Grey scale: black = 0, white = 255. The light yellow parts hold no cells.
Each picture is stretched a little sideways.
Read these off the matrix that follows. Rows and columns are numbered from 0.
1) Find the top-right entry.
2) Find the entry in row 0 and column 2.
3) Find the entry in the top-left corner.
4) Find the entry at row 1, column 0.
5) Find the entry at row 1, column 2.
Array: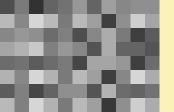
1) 143
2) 50
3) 78
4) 185
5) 214

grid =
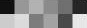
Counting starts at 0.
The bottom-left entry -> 204
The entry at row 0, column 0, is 17
